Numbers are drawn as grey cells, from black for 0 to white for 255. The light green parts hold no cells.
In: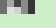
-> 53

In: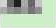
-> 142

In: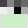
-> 172

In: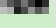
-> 131

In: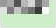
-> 251

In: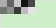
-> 229
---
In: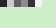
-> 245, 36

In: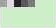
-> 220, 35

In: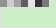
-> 230, 52

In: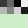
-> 238, 3

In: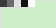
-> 254, 17

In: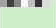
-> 246, 51

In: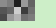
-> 205, 30

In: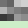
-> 208, 57

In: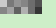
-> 203, 53

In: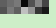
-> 192, 10
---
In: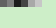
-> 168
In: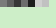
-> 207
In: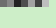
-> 65
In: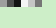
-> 197
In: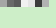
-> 60
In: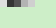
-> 179
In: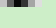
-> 165
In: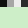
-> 236
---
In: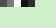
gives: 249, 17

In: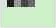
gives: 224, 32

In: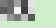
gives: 242, 62

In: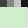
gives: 195, 24

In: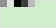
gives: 228, 2

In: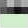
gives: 185, 19

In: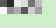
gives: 246, 43
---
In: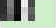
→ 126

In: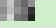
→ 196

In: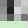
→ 48

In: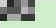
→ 42

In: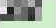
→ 147

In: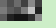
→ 77

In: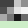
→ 65

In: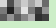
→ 78
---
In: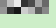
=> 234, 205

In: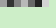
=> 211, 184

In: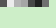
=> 236, 179

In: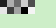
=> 244, 230

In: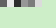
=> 234, 219

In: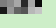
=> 197, 183

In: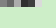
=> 218, 172

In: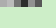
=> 187, 173

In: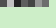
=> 194, 150

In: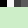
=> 247, 91
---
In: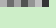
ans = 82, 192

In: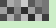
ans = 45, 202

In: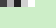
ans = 35, 254

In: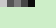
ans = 126, 201

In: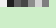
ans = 71, 240

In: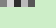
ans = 46, 214

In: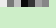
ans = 9, 236

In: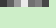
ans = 234, 234

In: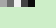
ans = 240, 240
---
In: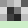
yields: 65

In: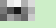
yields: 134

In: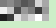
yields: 213

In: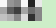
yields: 220

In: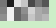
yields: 198

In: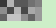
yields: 142

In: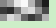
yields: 57

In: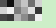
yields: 139

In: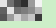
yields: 169
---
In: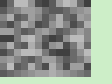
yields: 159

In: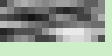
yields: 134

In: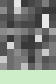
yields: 57

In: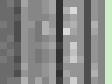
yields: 134

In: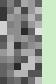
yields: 193

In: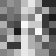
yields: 85
